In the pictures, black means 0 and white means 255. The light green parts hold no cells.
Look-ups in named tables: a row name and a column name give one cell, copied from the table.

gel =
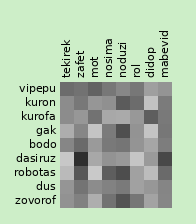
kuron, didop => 194
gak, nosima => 123
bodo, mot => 154
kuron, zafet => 120
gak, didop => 196
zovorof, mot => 174
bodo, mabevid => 125
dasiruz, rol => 197
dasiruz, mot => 168
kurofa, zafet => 151
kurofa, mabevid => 121
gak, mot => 196
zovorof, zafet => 129
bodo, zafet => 106
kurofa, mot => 114
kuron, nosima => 144
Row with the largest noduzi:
kurofa

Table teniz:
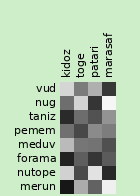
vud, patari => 175
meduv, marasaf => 80
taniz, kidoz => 42
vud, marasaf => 55
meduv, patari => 115
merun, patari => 98
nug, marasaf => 246
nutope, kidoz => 209
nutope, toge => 74
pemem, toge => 72
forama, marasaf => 91
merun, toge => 172
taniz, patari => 82
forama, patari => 53
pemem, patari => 139
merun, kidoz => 23
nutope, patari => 226
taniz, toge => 109
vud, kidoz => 213
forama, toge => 94

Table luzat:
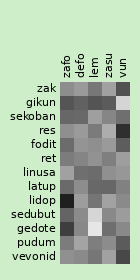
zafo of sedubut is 100
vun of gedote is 137
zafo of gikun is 85
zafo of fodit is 108
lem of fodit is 143
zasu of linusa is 144
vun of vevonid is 72
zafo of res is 143
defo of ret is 133
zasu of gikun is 91
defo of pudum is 164
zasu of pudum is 140

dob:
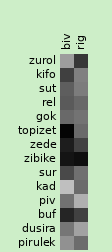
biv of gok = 105
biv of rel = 90
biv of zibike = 20
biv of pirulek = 145
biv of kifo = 64
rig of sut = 124
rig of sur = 112
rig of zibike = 14
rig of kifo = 128
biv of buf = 37
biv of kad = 191
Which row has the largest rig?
piv

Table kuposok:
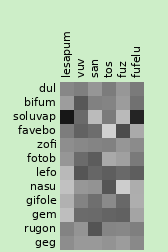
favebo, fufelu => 170
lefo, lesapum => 185
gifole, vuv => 131
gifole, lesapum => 177
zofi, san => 132
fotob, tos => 169
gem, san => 106
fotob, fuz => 160
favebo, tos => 209
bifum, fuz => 156
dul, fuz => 151
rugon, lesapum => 131
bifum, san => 129
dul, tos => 124
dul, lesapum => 135
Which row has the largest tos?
favebo

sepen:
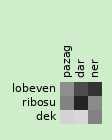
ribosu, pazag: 131
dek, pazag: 211
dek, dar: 216
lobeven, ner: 52
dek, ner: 130
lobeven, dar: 76
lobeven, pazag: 142
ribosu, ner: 139
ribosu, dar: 35

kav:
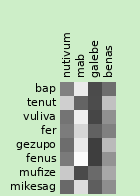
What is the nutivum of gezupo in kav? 109
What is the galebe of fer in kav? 97
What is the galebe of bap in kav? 75
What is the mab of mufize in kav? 74
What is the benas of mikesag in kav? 142
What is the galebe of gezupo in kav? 62
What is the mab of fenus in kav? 251
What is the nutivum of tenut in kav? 207
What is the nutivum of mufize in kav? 201
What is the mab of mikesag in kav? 221
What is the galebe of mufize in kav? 106
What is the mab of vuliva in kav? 239
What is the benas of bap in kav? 110
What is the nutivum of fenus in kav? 122
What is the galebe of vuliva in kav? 70
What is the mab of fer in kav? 214
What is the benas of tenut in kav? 193
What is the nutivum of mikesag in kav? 105
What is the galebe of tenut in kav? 76

